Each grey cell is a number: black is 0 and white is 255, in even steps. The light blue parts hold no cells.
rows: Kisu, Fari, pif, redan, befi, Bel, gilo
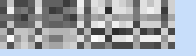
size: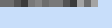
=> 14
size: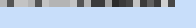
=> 25

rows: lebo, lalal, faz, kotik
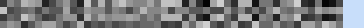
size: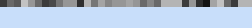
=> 36
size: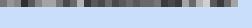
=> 34
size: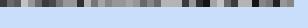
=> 42
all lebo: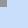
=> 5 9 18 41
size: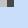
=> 2
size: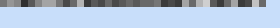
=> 38
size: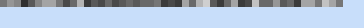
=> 49

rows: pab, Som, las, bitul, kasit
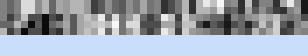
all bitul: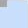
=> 9 11 23 24
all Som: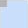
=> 6 10 11 26 28 29
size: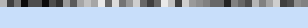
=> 44

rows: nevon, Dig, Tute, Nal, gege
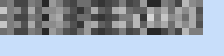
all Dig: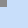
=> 2 6 7 22 26
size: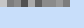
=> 10
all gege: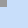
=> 7 12 20
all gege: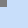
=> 1 4 8 17 27 28
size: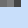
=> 3
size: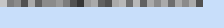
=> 29

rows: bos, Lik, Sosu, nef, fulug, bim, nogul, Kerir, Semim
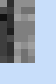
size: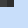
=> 2
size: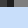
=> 4
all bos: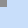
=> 0 2 3 4
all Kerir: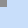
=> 2 4
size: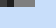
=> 5
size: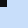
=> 1

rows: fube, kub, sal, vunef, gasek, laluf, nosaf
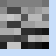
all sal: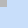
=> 0 2 4 5
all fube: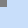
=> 1 2 3 4 5
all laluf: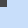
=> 0 1 3
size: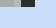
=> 5
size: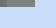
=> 5
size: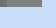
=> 6
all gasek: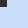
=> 3 4

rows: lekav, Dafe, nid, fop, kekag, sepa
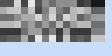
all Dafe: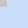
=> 1 2 4 7 11
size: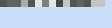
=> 15
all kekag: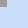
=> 4 5 9
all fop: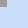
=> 4 6 10

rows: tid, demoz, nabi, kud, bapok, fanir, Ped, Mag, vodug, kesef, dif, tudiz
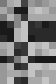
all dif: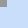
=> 0 3 5
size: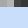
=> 4

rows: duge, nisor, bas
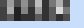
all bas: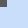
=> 1 5 7
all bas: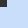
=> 3 4 6 8
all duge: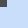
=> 0 2 4 9

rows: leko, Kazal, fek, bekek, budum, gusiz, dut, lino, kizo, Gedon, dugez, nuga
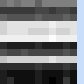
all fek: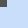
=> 1 2 3 4 6 7 8 10
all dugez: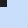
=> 0 5 9
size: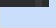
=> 7
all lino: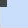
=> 1 2 4 5 6 7 8 10
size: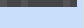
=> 11

